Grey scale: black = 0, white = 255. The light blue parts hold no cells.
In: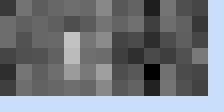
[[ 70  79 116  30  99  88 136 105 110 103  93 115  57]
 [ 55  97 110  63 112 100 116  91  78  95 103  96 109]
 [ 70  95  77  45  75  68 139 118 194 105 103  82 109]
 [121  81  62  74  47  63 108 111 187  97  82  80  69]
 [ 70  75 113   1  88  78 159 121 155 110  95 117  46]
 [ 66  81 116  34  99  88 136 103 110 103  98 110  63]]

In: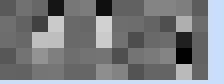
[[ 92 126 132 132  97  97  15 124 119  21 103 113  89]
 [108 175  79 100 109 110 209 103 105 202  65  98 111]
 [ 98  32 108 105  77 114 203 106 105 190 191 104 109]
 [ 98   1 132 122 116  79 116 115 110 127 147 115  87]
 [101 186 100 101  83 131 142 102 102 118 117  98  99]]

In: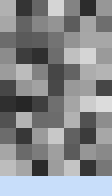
[[151  44 131 213 102  52 177]
 [110 165  92 148 134  99 167]
 [167 167 147 115  93  90 108]
 [154 213 192 109  47  61 140]
 [180 173  99  70 130 188 156]
 [ 70 159 153  72 162 150  71]
 [220 205 165 111  63  38  47]
 [141  82 178 108 107 179  82]
 [167  59  97 200 155  55 108]
 [137 150  91 159 124 106 166]
 [119  53 196 157  43 165 189]]

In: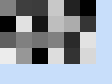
[[  1  34 200  60  62 129]
 [ 53 172 190  21 225   1]
 [226  42 128 115 128  96]
 [216  51 221   1 151 236]]

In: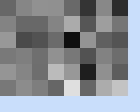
[[ 44 136  52 105 144 145 134 103]
 [117 158  86 171 132 104 104 131]
 [ 84  96 148  15 107  82  74 152]
 [109 130  82 120 145 111 127 121]
 [ 93 144  30 152 187 110 133 149]
 [195 172 102 223 102 126 140 120]]

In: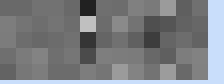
[[112  95 155 122 128 109 111  33 105 114 114 105 105]
 [103  98  85  79 115 138 108 192 109 116 110 116 125]
 [ 99 109 101  61  96 113 101  53 113 108 104 109 124]
 [130 125  95 104 123 124 126  75 118 111 131 123 111]
 [129 105 156 115 131 155 117 125 108 108 125 119  99]]

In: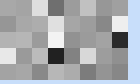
[[160 151 193 156 111 222 164 168]
 [238 136 157 166 224 173 168 150]
 [ 42 163 155 146 243 155 182 179]
 [144 157 216 130  33 187 154 232]
 [135 148 124 172 183 137 167 163]]

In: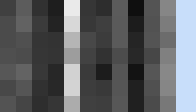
[[134  84  15  91  45  54 234  30  49  92  64]
 [124  82  28  90  63  56 216  35  59  98  75]
 [108  84  37  90  60  72 181  51  53  80  75]
 [128  71  40  76  50  66 157  52  54  76  79]
 [136  86  19  85  28  58 210  39  56  99  87]
 [134  80  32  85  57  61 211  40  49  85  72]
 [120  75  32  87  62  64 172  54  46  69  83]]
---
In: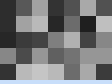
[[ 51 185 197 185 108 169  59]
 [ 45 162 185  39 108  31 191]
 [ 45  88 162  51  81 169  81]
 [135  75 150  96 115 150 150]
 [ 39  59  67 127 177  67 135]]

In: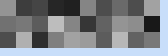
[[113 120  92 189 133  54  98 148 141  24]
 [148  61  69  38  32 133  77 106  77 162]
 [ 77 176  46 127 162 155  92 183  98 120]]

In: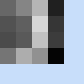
[[ 82  95 214  54]
 [ 75  89 193  60]
 [103 133 181  32]
 [117 173 145   4]]

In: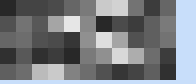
[[ 95 109 187 202 130 109  81  54  68  95  48]
 [ 81 115  88 165 230 136  40  75  60  95 122]
 [102 109  81  75  54 144 222 165  81  95 115]
 [ 40  68  68  75 102 122 202 210 115  60 102]
 [ 48  88  48  60  40 122 144 216 173 109  60]]

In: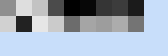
[[209  34 230 203 108 165 157 172 116]
 [143 222 195  75   0   7  53  60  27]]

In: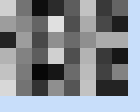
[[157 136 100 224  79 171  72  29]
 [179 130  93 208  79 179  57  22]
 [ 35 157  72 143 107 143 171 171]
 [216 115  50 143  85 194  35  35]
 [208 115  14  43  93 194  57 100]
 [194 122   7  22 107 187  65 130]]
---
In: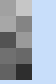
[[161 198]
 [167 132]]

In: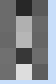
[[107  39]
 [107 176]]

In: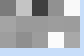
[[123 196]
 [164 154]]

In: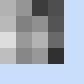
[[178 149]
 [185 129]]

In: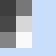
[[ 62 119]
 [ 72 215]]

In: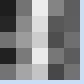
[[ 30 115]
 [ 38 138]]

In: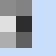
[[139 130]
 [224  45]]
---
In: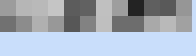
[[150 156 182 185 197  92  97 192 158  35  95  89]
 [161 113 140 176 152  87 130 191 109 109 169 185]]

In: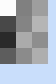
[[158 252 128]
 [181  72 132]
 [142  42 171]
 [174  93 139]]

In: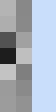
[[136 180]
 [137 174]
 [161  82]
 [191  29]
 [127 195]
 [138 155]
 [146 156]]

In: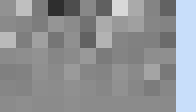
[[ 98 146 191 123  46  77 136  96 216 170 132]
 [131 138 134 125 149 139 114 171 153 160 134]
 [107 186 126 160 118 144  98 179 133 129 128]
 [143 139 142 146 134 139 153 123 132 128 142]
 [121 128 130 144 138 154 134 132 147 138 164]
 [135 134 132 141 140 144 140 135 145 135 124]
 [138 139 142 139 139 142 139 139 139 139 139]]

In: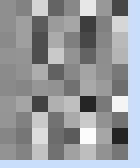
[[ 70 143 130 212 100 136 231 152]
 [214 143 159  92 155 166  61 128]
 [185 138 159  78 171 127  71 134]
 [180 147 148  78 201 147  99 142]
 [120 139 146 173  97 136 164 143]
 [109 138 134 150 146 113 169 155]
 [244 150 165  66 176 191  37 121]
 [114 149 129 201 114 170 202 146]
 [ 35 134 118 221 108  91 252 166]
 [118 147 131 194 113 161 190 146]]

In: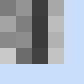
[[168 124 148  62]
 [189 164 127  59]
 [178 137 141  59]
 [195 201 108  66]]

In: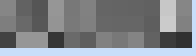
[[134 134  98  85 150 120 129 101 100  99  97 199]
 [129 126 105  87 148 121 128 103 102 102  94 203]
 [ 48  66 150 150  53 106  94 129 120 132  98  59]]

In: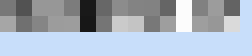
[[ 99 120  82 151 151 124  25 103 140 131 130 101 252 129 156]
 [218 166 112 133 156 157  23 117 202 196 120 158 252 158 151]]
